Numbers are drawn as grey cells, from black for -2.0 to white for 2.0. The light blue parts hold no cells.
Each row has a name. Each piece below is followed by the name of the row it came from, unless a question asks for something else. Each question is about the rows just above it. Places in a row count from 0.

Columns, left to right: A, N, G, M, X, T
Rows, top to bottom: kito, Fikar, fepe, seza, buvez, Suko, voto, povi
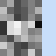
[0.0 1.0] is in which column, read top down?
A
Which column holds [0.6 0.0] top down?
T
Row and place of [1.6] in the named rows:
buvez, 2

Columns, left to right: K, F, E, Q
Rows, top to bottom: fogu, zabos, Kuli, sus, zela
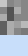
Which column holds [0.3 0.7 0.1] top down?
E
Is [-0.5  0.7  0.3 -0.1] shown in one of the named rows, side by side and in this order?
no
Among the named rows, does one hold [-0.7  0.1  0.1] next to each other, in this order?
yes
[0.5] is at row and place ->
sus, 2
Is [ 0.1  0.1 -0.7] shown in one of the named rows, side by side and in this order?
no
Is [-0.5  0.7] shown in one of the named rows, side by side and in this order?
yes
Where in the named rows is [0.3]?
fogu, 2

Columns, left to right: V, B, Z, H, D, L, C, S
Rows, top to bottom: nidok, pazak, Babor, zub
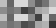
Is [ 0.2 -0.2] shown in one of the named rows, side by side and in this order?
yes
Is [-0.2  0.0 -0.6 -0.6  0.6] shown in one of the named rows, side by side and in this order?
no
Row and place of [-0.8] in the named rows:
zub, 3
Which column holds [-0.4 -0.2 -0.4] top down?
B
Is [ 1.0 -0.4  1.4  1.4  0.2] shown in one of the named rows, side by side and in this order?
yes

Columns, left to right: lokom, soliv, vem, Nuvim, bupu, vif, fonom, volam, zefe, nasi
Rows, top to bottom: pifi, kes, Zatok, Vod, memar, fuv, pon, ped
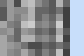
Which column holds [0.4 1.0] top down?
Nuvim
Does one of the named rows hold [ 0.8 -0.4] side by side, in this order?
yes
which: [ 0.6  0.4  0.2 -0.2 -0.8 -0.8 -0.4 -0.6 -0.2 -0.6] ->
pon

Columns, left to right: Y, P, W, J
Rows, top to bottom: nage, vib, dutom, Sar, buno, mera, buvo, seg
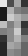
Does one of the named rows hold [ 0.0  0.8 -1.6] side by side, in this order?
no
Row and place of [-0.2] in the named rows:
vib, 3
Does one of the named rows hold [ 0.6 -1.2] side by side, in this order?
yes

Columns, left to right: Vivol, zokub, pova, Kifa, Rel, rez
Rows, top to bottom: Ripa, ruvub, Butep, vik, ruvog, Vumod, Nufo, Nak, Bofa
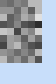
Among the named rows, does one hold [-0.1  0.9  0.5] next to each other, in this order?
no
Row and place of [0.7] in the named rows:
Butep, 3
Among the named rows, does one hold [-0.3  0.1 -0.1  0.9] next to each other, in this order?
yes
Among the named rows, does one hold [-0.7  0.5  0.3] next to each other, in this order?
no
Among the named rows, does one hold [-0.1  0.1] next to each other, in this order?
no
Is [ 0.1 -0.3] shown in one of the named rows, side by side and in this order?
yes

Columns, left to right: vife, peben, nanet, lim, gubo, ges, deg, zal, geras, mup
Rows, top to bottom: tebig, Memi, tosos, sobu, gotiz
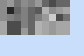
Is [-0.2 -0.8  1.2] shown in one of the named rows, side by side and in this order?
no
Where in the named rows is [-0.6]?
Memi, 5
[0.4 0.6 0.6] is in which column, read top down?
deg

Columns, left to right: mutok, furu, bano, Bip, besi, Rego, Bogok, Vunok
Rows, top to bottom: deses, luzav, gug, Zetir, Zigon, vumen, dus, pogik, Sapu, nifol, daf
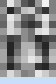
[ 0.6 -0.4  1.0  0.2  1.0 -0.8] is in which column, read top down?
bano
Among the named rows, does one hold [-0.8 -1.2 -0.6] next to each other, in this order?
no

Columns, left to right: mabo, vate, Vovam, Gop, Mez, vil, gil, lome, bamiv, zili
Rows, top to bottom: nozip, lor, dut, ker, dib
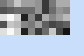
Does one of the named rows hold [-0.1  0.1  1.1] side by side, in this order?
no
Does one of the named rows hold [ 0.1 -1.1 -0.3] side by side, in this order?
yes
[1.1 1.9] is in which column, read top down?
vate

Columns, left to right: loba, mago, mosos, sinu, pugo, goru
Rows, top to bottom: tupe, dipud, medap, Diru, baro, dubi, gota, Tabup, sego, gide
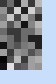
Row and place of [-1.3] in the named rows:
medap, 5
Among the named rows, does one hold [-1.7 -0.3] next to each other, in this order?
yes
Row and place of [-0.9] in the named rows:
medap, 2
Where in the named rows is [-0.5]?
gide, 3
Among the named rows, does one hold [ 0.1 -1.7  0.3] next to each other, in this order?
no

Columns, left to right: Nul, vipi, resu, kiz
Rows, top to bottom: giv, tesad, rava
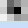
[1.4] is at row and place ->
giv, 0
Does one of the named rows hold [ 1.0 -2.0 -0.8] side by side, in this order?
no

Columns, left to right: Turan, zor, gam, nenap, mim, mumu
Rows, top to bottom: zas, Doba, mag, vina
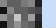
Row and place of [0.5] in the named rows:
mag, 4
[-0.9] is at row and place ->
Doba, 5
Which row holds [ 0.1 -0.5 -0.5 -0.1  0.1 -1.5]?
zas
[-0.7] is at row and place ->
Doba, 4
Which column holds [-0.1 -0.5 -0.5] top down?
nenap
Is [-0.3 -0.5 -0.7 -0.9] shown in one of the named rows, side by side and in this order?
no
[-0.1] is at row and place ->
zas, 3

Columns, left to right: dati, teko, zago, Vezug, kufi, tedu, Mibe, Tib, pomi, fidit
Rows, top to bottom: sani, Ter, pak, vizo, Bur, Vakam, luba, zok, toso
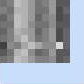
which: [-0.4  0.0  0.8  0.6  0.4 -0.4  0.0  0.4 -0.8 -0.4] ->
Bur
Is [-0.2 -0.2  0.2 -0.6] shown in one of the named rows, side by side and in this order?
yes
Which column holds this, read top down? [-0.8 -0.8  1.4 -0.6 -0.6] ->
pomi

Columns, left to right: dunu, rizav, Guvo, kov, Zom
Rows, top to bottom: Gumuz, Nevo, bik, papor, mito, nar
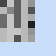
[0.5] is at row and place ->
nar, 4
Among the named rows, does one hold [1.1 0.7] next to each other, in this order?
no
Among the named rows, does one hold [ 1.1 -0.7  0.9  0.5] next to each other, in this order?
yes
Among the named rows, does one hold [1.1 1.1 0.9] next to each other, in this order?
yes

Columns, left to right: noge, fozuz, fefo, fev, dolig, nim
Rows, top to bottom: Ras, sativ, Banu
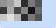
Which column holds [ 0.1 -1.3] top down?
fev
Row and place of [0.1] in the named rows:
sativ, 3
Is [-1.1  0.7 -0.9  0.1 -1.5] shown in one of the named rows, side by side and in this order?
no
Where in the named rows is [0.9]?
Banu, 2

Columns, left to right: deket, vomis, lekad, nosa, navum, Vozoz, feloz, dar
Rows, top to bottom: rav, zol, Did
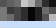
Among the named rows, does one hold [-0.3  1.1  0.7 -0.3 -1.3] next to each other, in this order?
yes
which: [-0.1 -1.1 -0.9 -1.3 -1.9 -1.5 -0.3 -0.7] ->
zol
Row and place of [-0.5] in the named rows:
rav, 1

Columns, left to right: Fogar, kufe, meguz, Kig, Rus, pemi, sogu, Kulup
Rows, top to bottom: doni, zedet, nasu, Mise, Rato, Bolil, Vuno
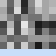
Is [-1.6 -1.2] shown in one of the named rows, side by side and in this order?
yes
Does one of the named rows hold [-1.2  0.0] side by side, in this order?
yes
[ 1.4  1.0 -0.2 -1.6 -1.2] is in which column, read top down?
pemi
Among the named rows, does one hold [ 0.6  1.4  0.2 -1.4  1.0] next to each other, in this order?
no
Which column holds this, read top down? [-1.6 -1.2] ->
pemi
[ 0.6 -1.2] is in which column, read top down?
sogu
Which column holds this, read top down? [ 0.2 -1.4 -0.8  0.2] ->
Kulup

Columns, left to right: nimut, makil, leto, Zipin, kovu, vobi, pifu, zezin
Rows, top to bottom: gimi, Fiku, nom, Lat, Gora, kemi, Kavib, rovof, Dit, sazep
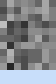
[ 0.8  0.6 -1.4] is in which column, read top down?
makil
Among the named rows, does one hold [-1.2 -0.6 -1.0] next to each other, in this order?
no
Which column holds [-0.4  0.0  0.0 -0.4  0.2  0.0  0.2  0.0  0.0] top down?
zezin
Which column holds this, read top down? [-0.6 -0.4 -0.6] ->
leto
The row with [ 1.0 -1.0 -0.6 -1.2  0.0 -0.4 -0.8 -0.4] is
Lat

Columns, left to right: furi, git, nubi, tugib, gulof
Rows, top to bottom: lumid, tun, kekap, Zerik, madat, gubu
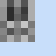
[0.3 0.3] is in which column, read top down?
furi
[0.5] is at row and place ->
lumid, 0
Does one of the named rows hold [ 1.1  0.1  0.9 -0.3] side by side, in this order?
no

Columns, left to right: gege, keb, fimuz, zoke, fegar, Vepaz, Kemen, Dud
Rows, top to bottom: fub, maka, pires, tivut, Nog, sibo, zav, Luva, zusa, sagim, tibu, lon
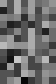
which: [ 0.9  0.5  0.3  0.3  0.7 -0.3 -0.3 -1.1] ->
zav
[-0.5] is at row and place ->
Luva, 5
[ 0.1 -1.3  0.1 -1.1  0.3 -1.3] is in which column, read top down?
fimuz

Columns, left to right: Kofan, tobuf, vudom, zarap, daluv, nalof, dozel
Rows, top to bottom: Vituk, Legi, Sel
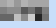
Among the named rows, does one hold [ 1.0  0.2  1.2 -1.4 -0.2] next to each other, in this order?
yes
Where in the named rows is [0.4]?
Vituk, 2
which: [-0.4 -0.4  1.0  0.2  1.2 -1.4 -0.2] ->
Sel
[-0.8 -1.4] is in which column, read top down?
nalof
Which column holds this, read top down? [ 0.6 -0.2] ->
daluv
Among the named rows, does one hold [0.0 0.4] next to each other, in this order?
no
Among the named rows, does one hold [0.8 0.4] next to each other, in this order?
yes

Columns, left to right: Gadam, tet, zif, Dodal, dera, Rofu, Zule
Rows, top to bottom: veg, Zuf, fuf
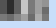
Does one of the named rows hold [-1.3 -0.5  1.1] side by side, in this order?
yes
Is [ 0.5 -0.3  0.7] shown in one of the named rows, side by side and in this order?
yes

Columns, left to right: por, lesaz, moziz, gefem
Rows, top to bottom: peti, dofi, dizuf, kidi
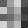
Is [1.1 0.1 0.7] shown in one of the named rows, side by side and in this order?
yes
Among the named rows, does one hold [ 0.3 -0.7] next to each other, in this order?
no
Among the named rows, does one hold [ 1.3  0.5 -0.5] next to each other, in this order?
no

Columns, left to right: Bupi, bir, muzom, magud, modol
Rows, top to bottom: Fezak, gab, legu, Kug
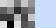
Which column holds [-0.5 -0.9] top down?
magud
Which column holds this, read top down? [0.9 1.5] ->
muzom
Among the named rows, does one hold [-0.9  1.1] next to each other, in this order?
yes
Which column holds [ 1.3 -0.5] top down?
Bupi
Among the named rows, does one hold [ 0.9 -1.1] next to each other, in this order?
no

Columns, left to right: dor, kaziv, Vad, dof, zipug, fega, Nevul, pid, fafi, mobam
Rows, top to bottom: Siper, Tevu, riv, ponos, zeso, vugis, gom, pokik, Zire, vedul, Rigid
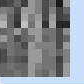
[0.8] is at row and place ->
ponos, 0
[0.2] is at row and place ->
zeso, 9
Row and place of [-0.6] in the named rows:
Zire, 2

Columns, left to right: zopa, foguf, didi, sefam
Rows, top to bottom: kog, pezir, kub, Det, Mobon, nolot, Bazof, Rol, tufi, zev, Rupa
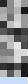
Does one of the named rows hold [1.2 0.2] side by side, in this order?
no
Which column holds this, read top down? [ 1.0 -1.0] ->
foguf
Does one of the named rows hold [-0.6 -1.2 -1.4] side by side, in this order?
no
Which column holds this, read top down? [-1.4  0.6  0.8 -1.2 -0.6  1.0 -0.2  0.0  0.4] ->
zopa
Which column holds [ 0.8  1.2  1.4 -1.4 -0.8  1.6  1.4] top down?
didi
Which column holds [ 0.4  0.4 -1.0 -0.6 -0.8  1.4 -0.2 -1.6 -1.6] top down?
sefam
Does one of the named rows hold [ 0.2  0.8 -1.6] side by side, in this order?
yes

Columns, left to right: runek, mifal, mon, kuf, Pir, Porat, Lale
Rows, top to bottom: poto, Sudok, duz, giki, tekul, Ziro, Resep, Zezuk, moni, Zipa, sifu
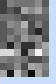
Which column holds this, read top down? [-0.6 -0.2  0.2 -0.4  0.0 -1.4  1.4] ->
mifal
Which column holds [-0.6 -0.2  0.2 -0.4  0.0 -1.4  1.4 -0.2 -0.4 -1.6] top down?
mifal
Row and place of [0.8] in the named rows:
giki, 3
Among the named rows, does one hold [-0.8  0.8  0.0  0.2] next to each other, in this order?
no
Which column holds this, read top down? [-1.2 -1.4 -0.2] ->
kuf
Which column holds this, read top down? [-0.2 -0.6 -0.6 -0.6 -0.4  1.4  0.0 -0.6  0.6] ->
runek
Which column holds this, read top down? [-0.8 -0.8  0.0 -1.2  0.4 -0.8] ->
Pir

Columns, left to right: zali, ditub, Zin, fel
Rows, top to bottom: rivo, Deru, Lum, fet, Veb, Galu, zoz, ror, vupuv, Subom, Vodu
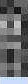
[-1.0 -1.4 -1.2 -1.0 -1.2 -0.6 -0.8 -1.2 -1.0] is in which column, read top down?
fel
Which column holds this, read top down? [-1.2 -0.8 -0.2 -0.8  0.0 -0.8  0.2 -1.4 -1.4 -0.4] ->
ditub
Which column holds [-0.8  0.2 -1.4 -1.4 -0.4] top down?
ditub
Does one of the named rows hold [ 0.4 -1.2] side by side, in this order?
yes

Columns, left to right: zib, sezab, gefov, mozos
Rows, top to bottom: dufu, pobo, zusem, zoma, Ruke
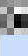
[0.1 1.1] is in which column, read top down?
zib
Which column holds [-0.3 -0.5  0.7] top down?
zib

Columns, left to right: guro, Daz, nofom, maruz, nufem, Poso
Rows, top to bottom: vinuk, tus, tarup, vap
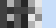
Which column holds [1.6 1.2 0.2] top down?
Poso
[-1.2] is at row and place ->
tus, 1
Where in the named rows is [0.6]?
vinuk, 4

